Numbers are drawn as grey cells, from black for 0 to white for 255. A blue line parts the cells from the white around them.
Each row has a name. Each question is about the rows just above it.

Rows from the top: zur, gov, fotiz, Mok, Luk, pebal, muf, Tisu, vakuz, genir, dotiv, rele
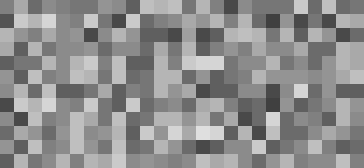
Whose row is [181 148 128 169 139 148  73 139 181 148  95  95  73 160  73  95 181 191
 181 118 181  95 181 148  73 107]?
fotiz
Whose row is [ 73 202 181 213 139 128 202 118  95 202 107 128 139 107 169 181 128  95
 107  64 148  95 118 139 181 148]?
Tisu
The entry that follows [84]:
[202]
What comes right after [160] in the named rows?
[73]

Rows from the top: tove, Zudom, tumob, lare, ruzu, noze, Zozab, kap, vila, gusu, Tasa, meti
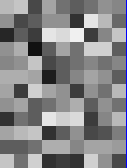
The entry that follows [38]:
[93]
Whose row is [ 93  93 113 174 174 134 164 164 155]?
Tasa
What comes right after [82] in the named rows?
[125]
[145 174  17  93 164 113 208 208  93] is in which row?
lare
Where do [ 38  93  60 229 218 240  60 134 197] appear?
tumob
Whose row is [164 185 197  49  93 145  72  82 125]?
gusu

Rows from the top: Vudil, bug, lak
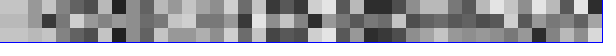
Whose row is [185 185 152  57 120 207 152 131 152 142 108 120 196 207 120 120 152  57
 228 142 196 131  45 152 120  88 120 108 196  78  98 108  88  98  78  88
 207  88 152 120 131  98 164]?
bug
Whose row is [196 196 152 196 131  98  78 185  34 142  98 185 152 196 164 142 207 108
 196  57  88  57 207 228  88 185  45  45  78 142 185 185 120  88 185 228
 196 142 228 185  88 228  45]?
Vudil
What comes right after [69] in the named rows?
[88]
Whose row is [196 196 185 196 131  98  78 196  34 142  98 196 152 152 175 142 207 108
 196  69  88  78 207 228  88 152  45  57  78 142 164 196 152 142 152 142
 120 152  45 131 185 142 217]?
lak
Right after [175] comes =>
[142]

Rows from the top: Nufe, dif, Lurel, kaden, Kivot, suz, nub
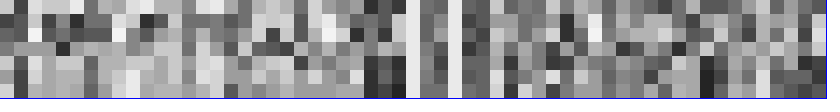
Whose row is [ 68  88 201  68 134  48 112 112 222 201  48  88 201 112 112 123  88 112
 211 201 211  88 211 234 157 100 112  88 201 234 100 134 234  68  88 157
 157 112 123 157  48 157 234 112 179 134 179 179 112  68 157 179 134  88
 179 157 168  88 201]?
dif
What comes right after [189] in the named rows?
[112]
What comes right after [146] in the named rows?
[123]
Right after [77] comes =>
[88]

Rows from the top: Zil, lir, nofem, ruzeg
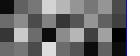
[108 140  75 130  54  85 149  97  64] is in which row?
lir
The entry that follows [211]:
[182]
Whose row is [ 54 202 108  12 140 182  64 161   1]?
nofem
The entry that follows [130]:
[54]

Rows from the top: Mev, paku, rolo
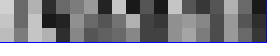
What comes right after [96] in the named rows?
[105]
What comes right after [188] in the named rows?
[124]
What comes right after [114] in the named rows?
[177]
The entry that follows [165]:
[124]

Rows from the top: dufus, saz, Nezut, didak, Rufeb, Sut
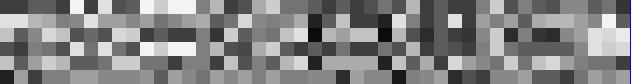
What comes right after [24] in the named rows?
[127]
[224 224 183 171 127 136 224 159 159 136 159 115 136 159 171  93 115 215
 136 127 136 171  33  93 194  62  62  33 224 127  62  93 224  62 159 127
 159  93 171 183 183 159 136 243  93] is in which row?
saz
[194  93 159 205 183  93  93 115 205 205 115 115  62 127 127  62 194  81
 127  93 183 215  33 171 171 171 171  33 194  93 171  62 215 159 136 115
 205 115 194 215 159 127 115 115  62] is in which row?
Rufeb
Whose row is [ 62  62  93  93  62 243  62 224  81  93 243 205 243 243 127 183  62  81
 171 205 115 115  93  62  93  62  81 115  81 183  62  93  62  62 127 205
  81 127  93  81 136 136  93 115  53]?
dufus
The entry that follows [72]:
[171]
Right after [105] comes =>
[81]
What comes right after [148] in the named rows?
[93]

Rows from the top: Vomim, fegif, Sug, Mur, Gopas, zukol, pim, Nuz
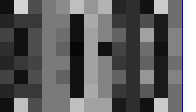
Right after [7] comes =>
[161]
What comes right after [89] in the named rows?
[26]

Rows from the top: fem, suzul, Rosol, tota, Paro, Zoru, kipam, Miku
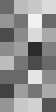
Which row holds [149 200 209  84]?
Miku
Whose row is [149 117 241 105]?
suzul
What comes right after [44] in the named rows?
[128]
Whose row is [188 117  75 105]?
Paro
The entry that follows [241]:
[105]
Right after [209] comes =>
[84]

